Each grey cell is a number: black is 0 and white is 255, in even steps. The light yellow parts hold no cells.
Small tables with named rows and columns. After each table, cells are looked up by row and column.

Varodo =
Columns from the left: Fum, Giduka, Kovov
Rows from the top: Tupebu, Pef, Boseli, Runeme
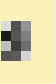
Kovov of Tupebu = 148
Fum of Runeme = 84
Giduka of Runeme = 91
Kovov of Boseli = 110
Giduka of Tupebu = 81
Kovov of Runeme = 213
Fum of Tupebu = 219
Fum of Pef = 26
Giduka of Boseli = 62
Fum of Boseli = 191
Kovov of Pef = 127
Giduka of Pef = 86
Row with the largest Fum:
Tupebu

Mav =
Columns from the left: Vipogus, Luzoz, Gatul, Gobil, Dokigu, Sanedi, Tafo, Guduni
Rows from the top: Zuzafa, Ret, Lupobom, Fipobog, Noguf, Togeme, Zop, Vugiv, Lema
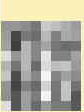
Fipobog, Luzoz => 149
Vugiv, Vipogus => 144
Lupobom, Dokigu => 163
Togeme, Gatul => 171
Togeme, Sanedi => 133
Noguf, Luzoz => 116
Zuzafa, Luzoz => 149
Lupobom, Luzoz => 62
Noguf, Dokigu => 218
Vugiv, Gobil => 124
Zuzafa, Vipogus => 148
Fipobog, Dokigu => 226
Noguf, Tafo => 196
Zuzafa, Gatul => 139
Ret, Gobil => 110

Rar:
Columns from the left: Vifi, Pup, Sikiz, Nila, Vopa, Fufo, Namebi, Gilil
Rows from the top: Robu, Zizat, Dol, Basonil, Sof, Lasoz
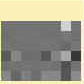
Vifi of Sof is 113
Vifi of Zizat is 112
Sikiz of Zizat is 115
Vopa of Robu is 115
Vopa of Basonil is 87
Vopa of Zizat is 114
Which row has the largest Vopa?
Lasoz

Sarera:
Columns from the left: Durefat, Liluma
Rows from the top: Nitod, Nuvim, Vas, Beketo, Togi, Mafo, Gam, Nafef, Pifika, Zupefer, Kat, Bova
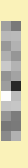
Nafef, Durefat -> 252
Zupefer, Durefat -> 148
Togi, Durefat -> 201
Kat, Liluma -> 122
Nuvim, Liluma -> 186
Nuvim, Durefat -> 184
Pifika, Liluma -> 198
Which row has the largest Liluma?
Pifika

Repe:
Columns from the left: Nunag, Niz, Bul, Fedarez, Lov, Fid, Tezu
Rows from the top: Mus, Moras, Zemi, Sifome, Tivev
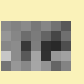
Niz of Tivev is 151
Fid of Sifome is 151
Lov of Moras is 100
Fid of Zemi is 41
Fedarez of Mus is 120
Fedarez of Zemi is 126
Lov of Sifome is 49
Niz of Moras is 134
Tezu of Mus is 88
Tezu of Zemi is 78
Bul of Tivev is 136
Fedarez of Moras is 123
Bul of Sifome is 89
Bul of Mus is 138
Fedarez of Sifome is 164

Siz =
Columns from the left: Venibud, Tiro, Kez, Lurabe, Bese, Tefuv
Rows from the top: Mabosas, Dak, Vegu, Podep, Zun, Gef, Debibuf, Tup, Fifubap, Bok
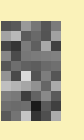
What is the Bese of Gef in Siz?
125
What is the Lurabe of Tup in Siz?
99
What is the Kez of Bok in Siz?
197
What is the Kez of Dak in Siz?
91
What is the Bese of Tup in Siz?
137
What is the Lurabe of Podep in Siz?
123
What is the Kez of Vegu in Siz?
123
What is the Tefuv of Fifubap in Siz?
64
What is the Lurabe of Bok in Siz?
52
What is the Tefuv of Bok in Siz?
171
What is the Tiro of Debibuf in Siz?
180
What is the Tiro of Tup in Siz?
121
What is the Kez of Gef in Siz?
217
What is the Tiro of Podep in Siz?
75
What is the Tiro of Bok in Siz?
116
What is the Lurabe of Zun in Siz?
93
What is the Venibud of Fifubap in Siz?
110
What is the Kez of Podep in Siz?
119
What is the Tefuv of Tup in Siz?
90

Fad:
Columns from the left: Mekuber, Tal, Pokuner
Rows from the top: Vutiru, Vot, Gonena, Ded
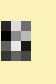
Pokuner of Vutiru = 109
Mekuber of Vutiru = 41
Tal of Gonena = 231
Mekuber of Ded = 54
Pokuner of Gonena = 24
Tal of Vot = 138
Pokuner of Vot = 185
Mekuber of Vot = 2
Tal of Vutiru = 219
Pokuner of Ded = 72
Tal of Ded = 100
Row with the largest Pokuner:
Vot

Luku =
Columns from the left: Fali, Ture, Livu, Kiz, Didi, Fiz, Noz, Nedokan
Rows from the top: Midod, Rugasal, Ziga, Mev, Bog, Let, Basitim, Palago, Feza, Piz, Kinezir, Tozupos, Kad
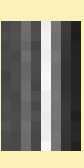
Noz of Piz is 57
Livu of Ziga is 102
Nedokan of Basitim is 36
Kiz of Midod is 76
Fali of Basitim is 73
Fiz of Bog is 113
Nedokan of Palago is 37
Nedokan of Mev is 35
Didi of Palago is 237
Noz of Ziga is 54
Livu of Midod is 111
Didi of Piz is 235
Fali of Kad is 75
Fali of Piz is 76
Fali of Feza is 79

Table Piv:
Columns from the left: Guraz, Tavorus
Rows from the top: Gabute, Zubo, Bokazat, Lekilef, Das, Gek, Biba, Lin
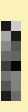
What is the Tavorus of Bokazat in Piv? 88
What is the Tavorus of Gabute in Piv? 203
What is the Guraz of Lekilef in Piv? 106
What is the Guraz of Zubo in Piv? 167
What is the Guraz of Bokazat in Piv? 137
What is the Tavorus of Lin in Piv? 108
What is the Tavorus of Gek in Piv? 131
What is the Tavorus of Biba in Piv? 129
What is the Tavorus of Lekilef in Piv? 101
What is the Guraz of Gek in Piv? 116
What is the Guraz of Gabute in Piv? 25
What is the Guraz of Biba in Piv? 85
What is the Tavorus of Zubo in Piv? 26
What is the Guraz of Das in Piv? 60
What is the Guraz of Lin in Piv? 29
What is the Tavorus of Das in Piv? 6
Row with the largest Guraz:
Zubo

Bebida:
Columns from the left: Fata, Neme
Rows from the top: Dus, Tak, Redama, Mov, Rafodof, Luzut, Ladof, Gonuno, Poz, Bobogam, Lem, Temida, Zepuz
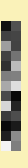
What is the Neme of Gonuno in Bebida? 8
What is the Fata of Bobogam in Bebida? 59
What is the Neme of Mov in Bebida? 115
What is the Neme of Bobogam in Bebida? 77
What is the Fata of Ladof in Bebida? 169
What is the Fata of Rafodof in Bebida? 48
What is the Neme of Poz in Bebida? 36
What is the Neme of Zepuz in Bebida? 126
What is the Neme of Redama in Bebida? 67
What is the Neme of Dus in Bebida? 81
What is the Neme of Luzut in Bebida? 128
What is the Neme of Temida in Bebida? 139
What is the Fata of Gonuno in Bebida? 74
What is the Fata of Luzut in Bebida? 126
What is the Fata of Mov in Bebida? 66
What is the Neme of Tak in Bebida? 69
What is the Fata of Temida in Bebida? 32

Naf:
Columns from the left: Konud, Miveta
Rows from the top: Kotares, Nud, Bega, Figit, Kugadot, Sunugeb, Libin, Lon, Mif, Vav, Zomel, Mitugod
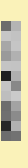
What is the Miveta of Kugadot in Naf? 195
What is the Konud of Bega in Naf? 167
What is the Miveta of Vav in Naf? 139
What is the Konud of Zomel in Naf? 39
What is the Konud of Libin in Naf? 196
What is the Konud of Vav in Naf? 112
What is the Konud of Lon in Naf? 190
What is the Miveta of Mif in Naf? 163
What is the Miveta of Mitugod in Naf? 114
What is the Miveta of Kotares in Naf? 180
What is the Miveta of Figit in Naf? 177
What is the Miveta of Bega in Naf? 197
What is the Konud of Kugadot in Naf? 196
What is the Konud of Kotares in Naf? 108
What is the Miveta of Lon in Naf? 202
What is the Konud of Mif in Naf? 109
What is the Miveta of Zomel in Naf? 178

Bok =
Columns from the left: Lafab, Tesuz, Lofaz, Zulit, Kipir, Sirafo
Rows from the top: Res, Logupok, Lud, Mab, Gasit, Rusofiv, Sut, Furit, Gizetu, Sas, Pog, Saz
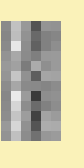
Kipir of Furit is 142
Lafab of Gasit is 153
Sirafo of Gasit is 154
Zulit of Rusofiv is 94
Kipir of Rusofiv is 165
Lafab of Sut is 140
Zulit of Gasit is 171
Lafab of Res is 138
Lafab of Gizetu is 138
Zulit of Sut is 137
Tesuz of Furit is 233
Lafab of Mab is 147
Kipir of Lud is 129
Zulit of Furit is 58
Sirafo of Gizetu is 141
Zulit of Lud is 97
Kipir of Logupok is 129
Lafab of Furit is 135
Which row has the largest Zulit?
Gasit

